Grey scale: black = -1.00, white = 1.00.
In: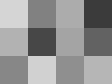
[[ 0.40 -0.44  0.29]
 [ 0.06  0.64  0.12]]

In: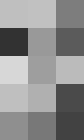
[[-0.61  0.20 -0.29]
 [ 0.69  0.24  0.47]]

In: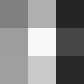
[[ 0.23  0.94 -0.45]
 [ 0.25  0.58 -0.69]]

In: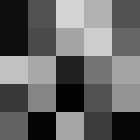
[[-0.89 -0.41  0.29]
 [ 0.51  0.32 -0.74]]

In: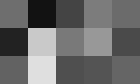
[[-0.73  0.58 -0.05]
 [-0.23  0.75 -0.38]]

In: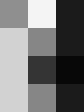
[[ 0.65  0.05 -0.79]
 [ 0.65 -0.59 -0.94]]
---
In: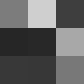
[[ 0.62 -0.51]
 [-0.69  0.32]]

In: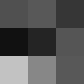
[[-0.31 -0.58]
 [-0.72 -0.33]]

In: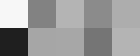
[[0.02 0.41]
 [0.30 0.31]]

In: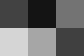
[[-0.84 -0.10]
 [ 0.30 -0.50]]

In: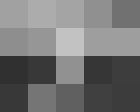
[[0.35 0.29]
 [0.18 0.52]]

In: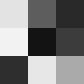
[[-0.27 -0.68]
 [-0.85 -0.53]]

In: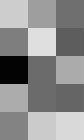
[[ 0.24 -0.13]
 [ 0.75 -0.27]]

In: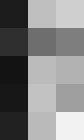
[[ 0.50  0.62]
 [-0.14 -0.01]]
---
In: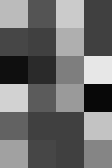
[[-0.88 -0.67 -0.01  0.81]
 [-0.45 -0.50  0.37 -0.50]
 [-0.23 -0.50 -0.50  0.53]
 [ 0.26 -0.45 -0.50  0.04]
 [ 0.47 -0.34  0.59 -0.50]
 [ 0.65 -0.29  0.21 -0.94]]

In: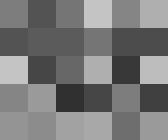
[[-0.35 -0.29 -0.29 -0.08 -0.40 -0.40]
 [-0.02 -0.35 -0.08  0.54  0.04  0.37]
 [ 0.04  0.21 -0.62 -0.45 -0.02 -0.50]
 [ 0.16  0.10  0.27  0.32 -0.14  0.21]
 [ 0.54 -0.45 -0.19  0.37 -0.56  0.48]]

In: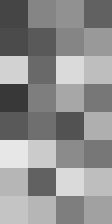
[[-0.56 -0.01  0.31 -0.07]
 [-0.46  0.04  0.14 -0.24]
 [-0.41 -0.30  0.04  0.20]
 [-0.30 -0.13 -0.36  0.37]
 [ 0.43 -0.24  0.71  0.49]
 [ 0.54  0.43 -0.01  0.26]
 [ 0.65 -0.18  0.71  0.49]
 [ 0.81  0.59  0.09 -0.07]]

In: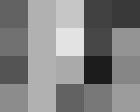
[[-0.34  0.39  0.33 -0.78  0.05]
 [-0.23  0.39  0.55 -0.49 -0.55]
 [-0.11  0.39  0.78 -0.44  0.16]
 [ 0.10  0.39 -0.23 -0.06  0.22]]

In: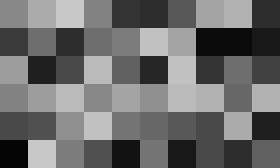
[[-0.96  0.57 -0.03 -0.37 -0.86 -0.09 -0.81 -0.43 -0.65 -0.25]
 [-0.54 -0.14 -0.65 -0.14 -0.03  0.51  0.29 -0.91 -0.91 -0.81]
 [-0.43 -0.37  0.13  0.51 -0.09 -0.19 -0.31 -0.43  0.34 -0.76]
 [ 0.02  0.23  0.46  0.07  0.29  0.13  0.46  0.40 -0.19  0.40]
 [ 0.07  0.34  0.57  0.02 -0.59 -0.65 -0.31  0.29  0.40 -0.65]
 [ 0.23 -0.76 -0.43  0.46 -0.25 -0.70  0.51 -0.59 -0.14 -0.49]]

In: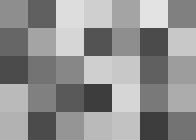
[[-0.41 -0.10  0.06  0.62  0.57 -0.25  0.23]
 [-0.20  0.29  0.68 -0.35  0.11 -0.41  0.57]
 [ 0.11 -0.25  0.73  0.62  0.29  0.78  0.00]
 [ 0.40 -0.41  0.17  0.46  0.52 -0.52 -0.10]
 [ 0.46  0.00 -0.30 -0.52  0.68 -0.05  0.35]]

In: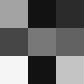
[[-0.45 -0.06 -0.23]
 [ 0.28 -0.86 -0.66]
 [ 0.92 -0.86  0.54]]

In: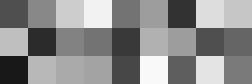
[[-0.81  0.44  0.33  0.28 -0.44  0.95 -0.26  0.79 -0.04]
 [-0.38  0.07  0.61  0.90 -0.10  0.23 -0.61  0.73  0.55]
 [ 0.50 -0.66  0.02 -0.10 -0.55  0.39  0.23 -0.38 -0.21]]
